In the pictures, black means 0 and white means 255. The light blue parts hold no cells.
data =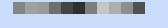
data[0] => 133
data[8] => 174
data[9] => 142

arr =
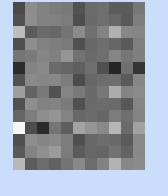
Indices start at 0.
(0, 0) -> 73
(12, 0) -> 89
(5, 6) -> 110
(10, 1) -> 76
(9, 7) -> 102
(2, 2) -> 106
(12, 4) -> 124
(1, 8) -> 103
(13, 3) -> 98
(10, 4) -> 94
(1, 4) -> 123
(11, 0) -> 79
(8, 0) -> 80
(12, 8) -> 115
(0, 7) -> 110
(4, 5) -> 114
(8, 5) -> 80
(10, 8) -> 182
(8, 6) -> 106
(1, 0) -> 81
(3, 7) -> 110
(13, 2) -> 108
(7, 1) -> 100
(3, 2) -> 129
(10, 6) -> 149
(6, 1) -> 138
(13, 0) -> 184
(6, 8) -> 110
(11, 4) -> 125
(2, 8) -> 177
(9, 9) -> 111
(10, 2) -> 43
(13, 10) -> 139
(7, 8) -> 172
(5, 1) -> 131

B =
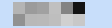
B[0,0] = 180
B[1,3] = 190
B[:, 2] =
[161, 185]

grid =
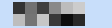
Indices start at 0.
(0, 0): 51
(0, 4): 188
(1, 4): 13

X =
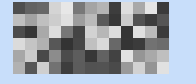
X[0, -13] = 78
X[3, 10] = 59
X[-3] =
[219, 196, 177, 87, 51, 70, 192, 217, 104, 53, 59, 114, 108]
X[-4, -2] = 187
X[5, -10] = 114
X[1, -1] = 85
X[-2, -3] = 149
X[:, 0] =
[78, 191, 76, 219, 167, 177]
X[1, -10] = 205
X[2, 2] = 169
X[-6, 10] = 169
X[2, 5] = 68
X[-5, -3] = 82
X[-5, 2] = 191
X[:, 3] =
[212, 205, 221, 87, 140, 114]

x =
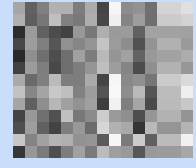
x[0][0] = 166
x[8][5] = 146
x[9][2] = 112
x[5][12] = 178
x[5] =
[65, 156, 126, 72, 110, 125, 149, 191, 157, 133, 76, 143, 178, 178, 151]
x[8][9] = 127
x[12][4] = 125
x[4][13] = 162
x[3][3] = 86
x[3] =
[70, 157, 127, 86, 145, 134, 149, 196, 156, 141, 80, 147, 177, 177, 154]
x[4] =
[41, 143, 111, 78, 111, 160, 125, 185, 149, 161, 99, 153, 162, 162, 172]
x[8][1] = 96
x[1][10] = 157
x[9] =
[68, 152, 112, 81, 192, 120, 139, 205, 154, 143, 78, 150, 178, 178, 148]
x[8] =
[165, 96, 142, 183, 160, 146, 160, 62, 241, 127, 166, 74, 186, 186, 200]
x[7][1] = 134
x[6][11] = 118
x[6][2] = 127
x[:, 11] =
[112, 111, 163, 147, 153, 143, 118, 85, 74, 150, 186, 96, 153]
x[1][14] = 210
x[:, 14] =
[224, 210, 161, 154, 172, 151, 218, 239, 200, 148, 180, 241, 167]
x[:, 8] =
[246, 239, 154, 156, 149, 157, 246, 248, 241, 154, 177, 246, 159]
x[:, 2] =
[127, 119, 97, 127, 111, 126, 127, 164, 142, 112, 97, 161, 123]
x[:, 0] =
[166, 176, 44, 70, 41, 65, 170, 194, 165, 68, 78, 199, 55]
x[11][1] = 132
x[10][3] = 67
